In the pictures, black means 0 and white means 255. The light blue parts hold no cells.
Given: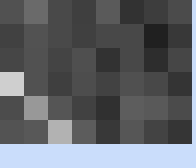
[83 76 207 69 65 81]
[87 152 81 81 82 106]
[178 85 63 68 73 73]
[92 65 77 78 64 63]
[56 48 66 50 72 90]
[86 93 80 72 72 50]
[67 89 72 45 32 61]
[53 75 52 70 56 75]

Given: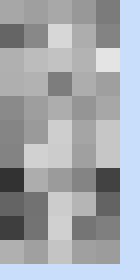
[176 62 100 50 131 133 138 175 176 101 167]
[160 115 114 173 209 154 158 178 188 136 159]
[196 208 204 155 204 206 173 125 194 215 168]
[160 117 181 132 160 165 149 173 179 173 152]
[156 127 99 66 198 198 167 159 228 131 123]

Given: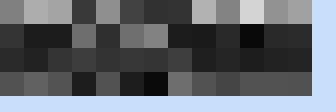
[82 42 52 128]
[97 34 28 173]
[83 52 28 164]
[29 61 110 57]
[82 51 47 143]
[29 55 111 66]
[10 52 130 49]
[110 62 28 51]
[82 31 26 178]
[69 37 41 131]
[82 29 9 212]
[82 34 41 146]
[81 36 43 161]

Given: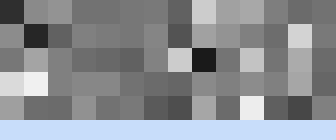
[158 219 118 139 47]
[109 240 164 37 137]
[106 129 128 98 148]
[145 134 109 127 114]
[114 136 105 123 114]
[121 113 97 118 118]
[91 107 130 133 121]
[79 103 205 83 98]
[167 138 26 160 203]
[107 127 116 146 160]
[236 140 194 128 168]
[95 128 117 108 125]
[70 167 170 211 106]
[128 102 106 121 114]

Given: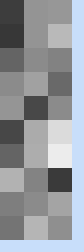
[116 126 178 100 71 149 139 100 55 61]
[181 139 131 173 171 72 161 139 148 148]
[143 164 58 236 219 139 105 130 185 151]

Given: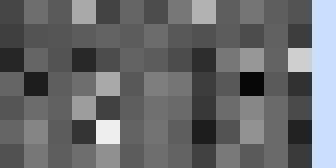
[80 101 86 100 38 62 69]
[119 133 107 30 101 82 111]
[95 91 97 95 82 85 90]
[111 52 158 111 40 92 169]
[143 237 66 169 76 98 68]
[92 99 94 87 99 92 102]
[110 115 113 126 93 107 77]
[98 95 105 117 77 87 119]
[66 29 56 61 44 81 177]
[122 82 108 87 119 91 95]
[89 145 135 7 150 76 117]
[106 105 105 89 99 96 94]
[59 33 73 50 207 60 83]
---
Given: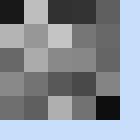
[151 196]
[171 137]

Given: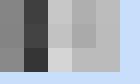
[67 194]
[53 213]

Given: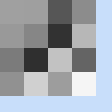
[134 50]
[47 194]

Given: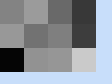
[114 127]
[146 150]

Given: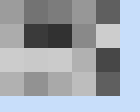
[58 49]
[201 203]

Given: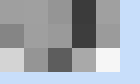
[159 154]
[149 93]

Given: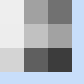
[193 162]
[95 60]

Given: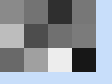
[77 112]
[160 237]

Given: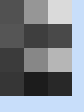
[62 73]
[135 182]
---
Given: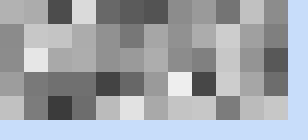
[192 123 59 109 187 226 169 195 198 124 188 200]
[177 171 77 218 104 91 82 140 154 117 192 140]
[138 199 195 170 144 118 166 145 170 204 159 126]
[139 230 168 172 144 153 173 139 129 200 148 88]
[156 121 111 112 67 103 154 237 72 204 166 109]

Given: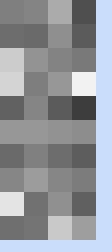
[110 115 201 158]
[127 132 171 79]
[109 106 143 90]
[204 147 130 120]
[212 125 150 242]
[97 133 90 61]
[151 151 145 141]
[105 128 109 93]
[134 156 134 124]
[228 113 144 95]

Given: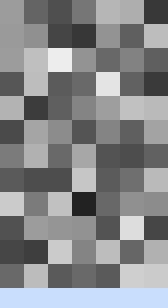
[106 187 89 106 89 206 204]
[156 100 79 118 183 173 57]
[154 143 69 55 148 94 189]
[156 191 237 147 103 130 95]
[86 190 91 105 227 97 58]
[178 59 95 131 158 193 186]
[74 165 140 84 132 94 163]
[123 177 106 167 82 78 97]
[89 77 77 198 91 110 186]
[204 122 193 34 104 144 141]
[81 156 149 146 82 220 70]
[70 62 203 131 190 101 177]

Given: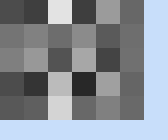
[88 95 212 104 128 105]
[76 63 227 62 155 103]
[116 129 109 139 90 110]
[127 152 83 167 68 112]
[76 52 187 40 160 101]

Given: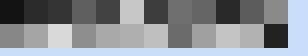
[135 165 217 141 169 175 191 107 159 196 177 34]
[19 43 52 95 66 199 61 111 101 41 92 138]

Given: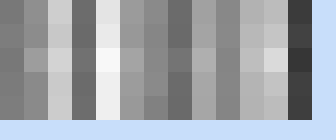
[125 138 204 109 239 153 129 106 166 133 179 188 62]
[120 143 206 108 228 155 138 107 161 136 178 188 59]
[125 140 200 106 234 152 134 106 164 137 184 197 66]
[120 157 211 113 248 164 136 116 175 133 190 218 54]
[123 138 202 107 239 156 138 107 167 134 180 195 64]

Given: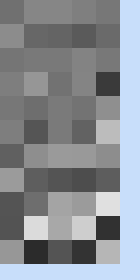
[151 43 84 51 182]
[112 134 134 127 119]
[140 103 100 90 106]
[117 121 121 131 120]
[126 150 114 132 58]
[119 110 122 115 143]
[126 85 122 98 188]
[96 142 154 153 141]
[155 94 84 77 93]
[84 110 164 155 224]
[83 219 168 206 49]

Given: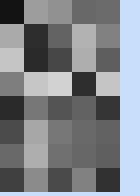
[64 139 74 129 49]
[19 157 145 104 107]
[170 45 99 178 129]
[197 42 71 174 94]
[126 198 210 46 197]
[42 119 84 98 53]
[75 167 119 105 98]
[105 174 112 103 95]
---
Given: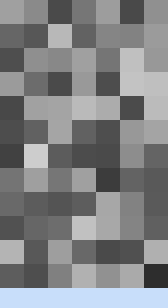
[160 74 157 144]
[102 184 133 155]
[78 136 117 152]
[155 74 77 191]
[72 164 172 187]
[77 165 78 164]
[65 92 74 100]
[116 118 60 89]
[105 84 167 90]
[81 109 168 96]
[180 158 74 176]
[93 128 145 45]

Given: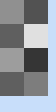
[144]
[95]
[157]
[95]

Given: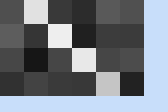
[79 57 89]
[93 238 60]
[71 70 70]
[49 58 197]

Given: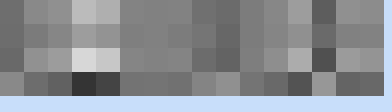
[110 144 175 129 112 124 157 144]
[109 134 147 129 117 124 144 129]
[105 156 199 130 108 126 172 155]
[137 97 68 116 132 116 83 100]

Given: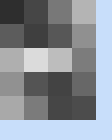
[46 120]
[92 87]
[175 189]
[145 67]
[169 70]

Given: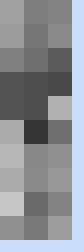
[160 130]
[156 137]
[128 91]
[82 72]
[83 177]
[171 110]
[184 144]
[170 153]
[198 131]
[145 157]

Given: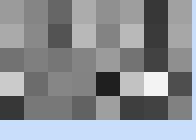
[155 102 144 55]
[170 83 131 58]
[114 118 155 66]
[203 134 31 243]
[55 120 159 66]
